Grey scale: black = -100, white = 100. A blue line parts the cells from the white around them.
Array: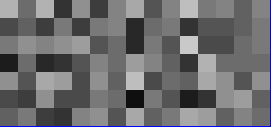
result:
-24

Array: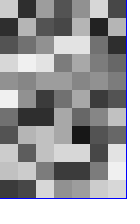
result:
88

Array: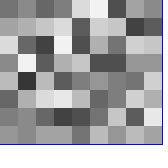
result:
82

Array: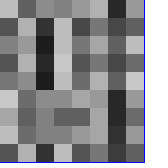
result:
20

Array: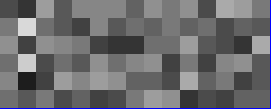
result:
-31

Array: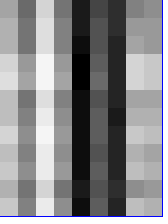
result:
20

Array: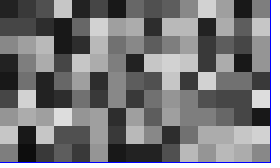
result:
65

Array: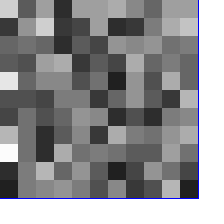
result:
-46

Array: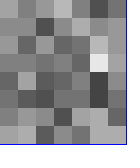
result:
-20
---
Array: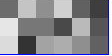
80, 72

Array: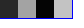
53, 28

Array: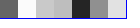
97, 77

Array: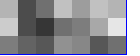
80, 60

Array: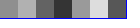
73, 39

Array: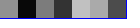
51, 33

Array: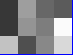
97, 70

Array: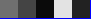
78, -13

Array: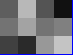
54, 44
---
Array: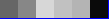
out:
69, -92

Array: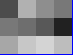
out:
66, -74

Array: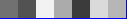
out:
90, -54

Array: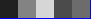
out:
68, -75

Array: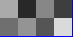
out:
71, -69

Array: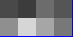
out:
68, -53

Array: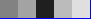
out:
75, -76

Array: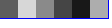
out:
69, -81

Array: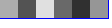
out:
76, -62

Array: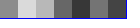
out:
71, -57
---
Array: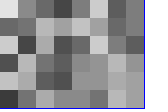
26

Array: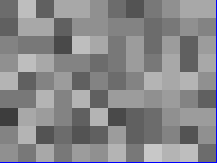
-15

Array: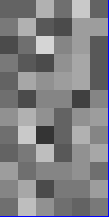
-5

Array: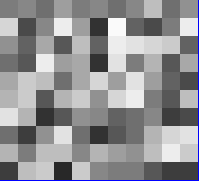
-52

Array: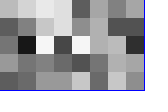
11

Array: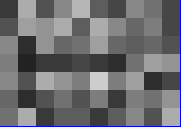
35

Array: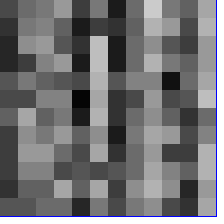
30

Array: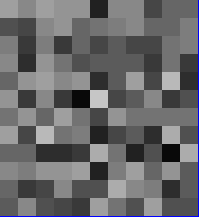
-37
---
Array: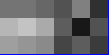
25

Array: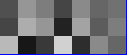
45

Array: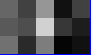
-11

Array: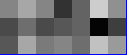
-32

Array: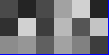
10

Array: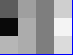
43

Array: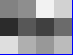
74

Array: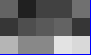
42

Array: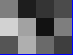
-33

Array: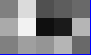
0
